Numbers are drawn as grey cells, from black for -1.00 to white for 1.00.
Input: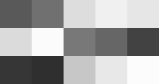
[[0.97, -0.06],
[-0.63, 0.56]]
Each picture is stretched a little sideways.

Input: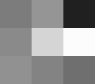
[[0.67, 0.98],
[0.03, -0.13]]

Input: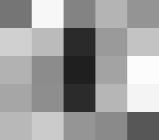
[[0.47, -0.67],
[0.10, -0.76]]

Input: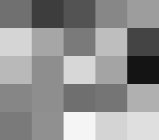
[[0.30, -0.04],
[0.11, 0.69]]

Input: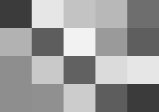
[[-0.27, 0.90],
[0.58, -0.24]]

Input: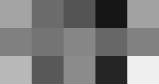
[[-0.09, 0.05],
[-0.31, 0.09]]
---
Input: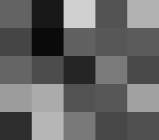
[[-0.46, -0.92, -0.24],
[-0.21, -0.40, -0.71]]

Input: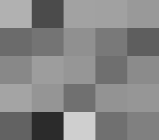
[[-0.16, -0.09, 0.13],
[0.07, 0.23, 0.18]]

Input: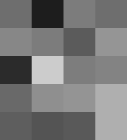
[[0.06, -0.03, -0.29],
[-0.66, 0.60, -0.02]]

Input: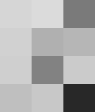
[[0.64, 0.38, 0.43],
[0.62, 0.02, 0.59]]

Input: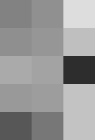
[[0.12, 0.18, 0.50],
[0.33, 0.28, -0.65]]

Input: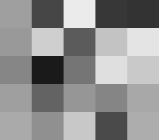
[[0.20, 0.62, -0.29],
[0.05, -0.80, -0.08]]

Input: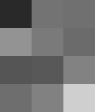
[[0.15, -0.04, -0.16],
[-0.33, -0.31, 0.02]]

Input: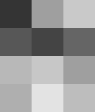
[[-0.32, -0.47, -0.21],
[0.44, 0.56, 0.25]]
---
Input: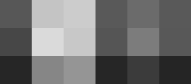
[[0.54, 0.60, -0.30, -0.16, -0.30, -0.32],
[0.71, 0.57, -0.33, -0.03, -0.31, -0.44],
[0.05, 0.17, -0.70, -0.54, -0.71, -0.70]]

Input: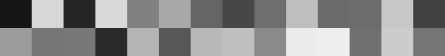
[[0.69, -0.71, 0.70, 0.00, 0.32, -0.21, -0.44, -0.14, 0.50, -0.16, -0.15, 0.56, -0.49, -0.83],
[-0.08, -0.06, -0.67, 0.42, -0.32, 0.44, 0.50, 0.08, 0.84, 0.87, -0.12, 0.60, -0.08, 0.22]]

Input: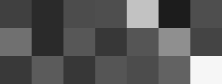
[[-0.67, -0.40, -0.39, 0.52, -0.78, -0.39, -0.50],
[-0.67, -0.32, -0.57, -0.33, 0.12, -0.47, -0.12],
[-0.29, -0.57, -0.33, -0.40, -0.23, 0.93, -0.55]]

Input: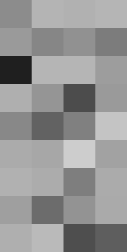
[[0.41, 0.39, 0.42, 0.10],
[0.05, 0.14, -0.03, 0.21],
[0.42, 0.42, 0.23, -0.76],
[0.17, -0.40, 0.21, 0.37],
[-0.23, 0.00, 0.54, 0.07],
[0.31, 0.61, 0.27, 0.34],
[0.35, -0.01, 0.34, 0.39],
[-0.15, 0.15, 0.33, 0.25],
[0.46, -0.39, -0.26, 0.37]]

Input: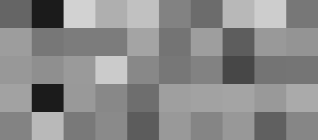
[[-0.79, 0.65, 0.37, 0.51, 0.02, -0.15, 0.44, 0.61, -0.07, -0.21],
[-0.07, -0.03, -0.03, 0.29, -0.09, 0.24, -0.27, 0.20, 0.16, 0.23],
[0.12, 0.21, 0.59, 0.07, -0.07, 0.02, -0.44, -0.09, -0.08, 0.19],
[-0.79, 0.20, 0.07, -0.14, 0.25, 0.27, 0.29, 0.20, 0.33, 0.27],
[0.45, -0.05, 0.08, -0.28, 0.20, 0.04, 0.19, -0.25, 0.05, 0.03]]

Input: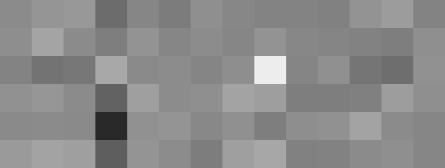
[[0.17, 0.19, -0.15, 0.05, -0.03, 0.12, 0.06, 0.03, 0.03, 0.01, 0.15, 0.22, 0.03, 0.09],
[0.29, 0.09, -0.01, 0.15, 0.05, 0.10, 0.05, 0.15, 0.06, 0.04, 0.02, -0.01, 0.12, 0.11],
[-0.10, -0.07, 0.32, 0.08, 0.10, 0.04, 0.11, 0.86, 0.04, 0.13, -0.08, -0.14, 0.14, 0.03],
[0.18, 0.09, -0.23, 0.25, 0.10, 0.12, 0.28, 0.24, -0.01, -0.01, 0.00, 0.23, 0.12, 0.14],
[0.09, 0.08, -0.68, 0.14, 0.16, 0.07, 0.13, -0.01, 0.11, 0.14, 0.28, 0.09, 0.05, 0.08],
[0.28, 0.25, -0.26, 0.16, 0.10, -0.02, 0.25, 0.31, 0.01, 0.02, 0.09, 0.12, 0.05, 0.21]]

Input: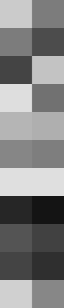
[[-0.03, 0.59],
[-0.40, -0.03],
[0.53, -0.47],
[-0.11, 0.74],
[0.37, 0.42],
[-0.01, 0.05],
[0.75, 0.75],
[-0.84, -0.70],
[-0.49, -0.34],
[-0.63, -0.47],
[0.06, 0.63]]
